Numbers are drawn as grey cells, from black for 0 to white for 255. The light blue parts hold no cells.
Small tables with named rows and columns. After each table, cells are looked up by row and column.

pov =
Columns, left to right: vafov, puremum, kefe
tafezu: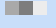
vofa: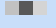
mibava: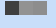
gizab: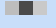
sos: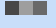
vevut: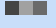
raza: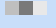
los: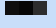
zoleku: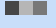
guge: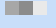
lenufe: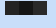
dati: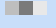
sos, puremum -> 158
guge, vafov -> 167
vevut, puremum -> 161
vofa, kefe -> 212
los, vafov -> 14
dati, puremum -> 122
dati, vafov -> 190
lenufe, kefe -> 41
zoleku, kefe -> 120
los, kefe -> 45
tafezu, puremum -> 125
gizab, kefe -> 201
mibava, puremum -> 146
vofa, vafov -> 193
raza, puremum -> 121

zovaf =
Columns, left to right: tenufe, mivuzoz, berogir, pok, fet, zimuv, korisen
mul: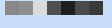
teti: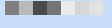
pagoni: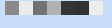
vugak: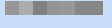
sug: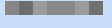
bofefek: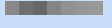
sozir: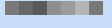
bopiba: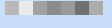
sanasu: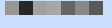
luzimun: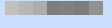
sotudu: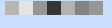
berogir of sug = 155
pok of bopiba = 139
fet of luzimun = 129
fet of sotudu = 178
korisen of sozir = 120
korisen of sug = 111
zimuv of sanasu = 136
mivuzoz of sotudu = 227

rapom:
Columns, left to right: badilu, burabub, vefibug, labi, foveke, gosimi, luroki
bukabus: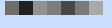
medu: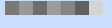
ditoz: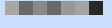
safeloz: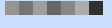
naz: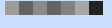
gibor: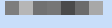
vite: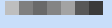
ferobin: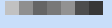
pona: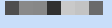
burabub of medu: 152
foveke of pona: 201
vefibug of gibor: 113
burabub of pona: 137
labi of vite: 132
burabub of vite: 127
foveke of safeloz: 136
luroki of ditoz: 40
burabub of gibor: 182
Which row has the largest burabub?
gibor

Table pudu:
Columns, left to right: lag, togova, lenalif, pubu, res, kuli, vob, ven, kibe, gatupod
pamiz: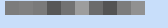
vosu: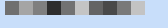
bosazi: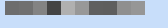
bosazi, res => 176
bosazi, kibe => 143
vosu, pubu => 45
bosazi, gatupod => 150
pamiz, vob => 107
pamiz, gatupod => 145
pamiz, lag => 124
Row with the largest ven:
bosazi

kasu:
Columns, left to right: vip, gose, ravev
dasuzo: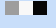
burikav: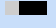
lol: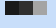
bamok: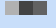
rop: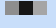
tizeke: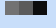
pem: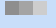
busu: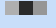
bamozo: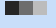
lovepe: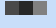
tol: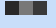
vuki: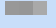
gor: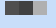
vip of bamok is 177
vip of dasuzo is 157
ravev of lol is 164
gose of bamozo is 109
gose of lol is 47
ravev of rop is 165
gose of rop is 22
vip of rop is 142
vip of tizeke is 114

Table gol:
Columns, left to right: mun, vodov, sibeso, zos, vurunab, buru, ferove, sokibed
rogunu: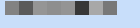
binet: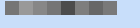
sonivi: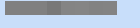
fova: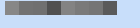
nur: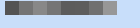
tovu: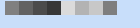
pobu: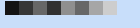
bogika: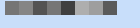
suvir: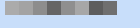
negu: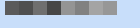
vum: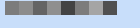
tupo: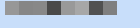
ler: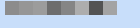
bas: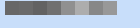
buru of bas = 173
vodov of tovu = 98
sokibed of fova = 90
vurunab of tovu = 219
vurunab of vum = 67
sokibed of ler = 163
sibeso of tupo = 136
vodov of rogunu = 90
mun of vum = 124
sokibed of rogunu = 120
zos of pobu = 49
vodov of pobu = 54

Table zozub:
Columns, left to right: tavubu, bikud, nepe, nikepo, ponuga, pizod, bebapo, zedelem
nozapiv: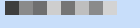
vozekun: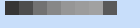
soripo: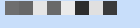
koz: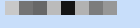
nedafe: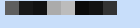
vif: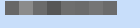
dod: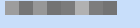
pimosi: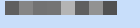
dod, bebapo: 125
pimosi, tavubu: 95
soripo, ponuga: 234
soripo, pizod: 45
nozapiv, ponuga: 117
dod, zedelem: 115
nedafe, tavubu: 94
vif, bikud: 139
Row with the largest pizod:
nozapiv

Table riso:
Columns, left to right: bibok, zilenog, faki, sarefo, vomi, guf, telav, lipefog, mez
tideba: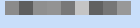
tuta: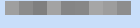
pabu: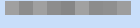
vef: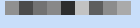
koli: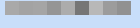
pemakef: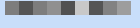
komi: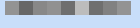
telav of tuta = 166
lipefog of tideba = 118
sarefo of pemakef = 144
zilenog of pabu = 140
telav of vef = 94
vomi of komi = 110
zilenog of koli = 163
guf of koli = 118
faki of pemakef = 125
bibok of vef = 144
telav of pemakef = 85

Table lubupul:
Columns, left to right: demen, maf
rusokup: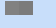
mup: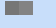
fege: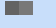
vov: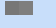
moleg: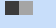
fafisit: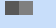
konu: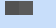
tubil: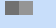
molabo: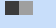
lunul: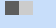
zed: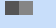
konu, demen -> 82
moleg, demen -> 59
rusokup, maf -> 123
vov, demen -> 119
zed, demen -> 85
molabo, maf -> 159
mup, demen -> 118
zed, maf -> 133
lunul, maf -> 204
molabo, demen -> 59
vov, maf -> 126
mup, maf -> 131
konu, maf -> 90

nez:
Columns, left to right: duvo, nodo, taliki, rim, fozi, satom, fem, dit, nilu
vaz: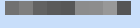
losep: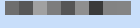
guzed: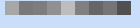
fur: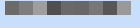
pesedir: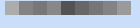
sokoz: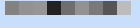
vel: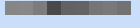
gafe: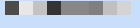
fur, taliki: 158
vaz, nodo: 126
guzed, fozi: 189
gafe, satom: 135
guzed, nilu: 80
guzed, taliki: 125
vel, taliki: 124
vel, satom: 99
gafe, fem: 127
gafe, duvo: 75
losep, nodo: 87
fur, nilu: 153
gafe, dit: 192
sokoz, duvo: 130
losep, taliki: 161
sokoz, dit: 85
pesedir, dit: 131
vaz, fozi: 87

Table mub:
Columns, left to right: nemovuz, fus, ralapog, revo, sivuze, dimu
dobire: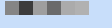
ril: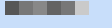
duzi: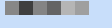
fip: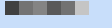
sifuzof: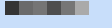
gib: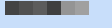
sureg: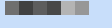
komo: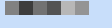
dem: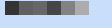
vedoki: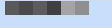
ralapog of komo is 114
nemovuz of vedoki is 89
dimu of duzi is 159
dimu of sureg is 151
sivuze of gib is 148
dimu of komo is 148
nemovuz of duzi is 135
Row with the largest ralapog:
dobire

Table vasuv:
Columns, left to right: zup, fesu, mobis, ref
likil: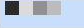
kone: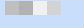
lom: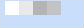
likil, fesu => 219
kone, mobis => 240
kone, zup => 191
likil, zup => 42
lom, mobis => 180
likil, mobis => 145
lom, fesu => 233
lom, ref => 195
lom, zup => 255
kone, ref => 211
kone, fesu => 178
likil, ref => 188
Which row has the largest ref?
kone

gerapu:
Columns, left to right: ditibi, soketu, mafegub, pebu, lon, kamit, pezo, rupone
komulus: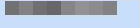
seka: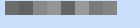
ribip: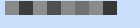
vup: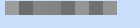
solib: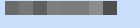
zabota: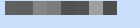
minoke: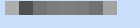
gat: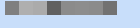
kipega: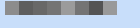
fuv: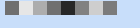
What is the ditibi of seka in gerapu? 109
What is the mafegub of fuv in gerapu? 173
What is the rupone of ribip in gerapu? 55
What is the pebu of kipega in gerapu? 116
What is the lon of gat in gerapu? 139
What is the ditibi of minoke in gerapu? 173
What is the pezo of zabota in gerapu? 159
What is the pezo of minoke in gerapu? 113

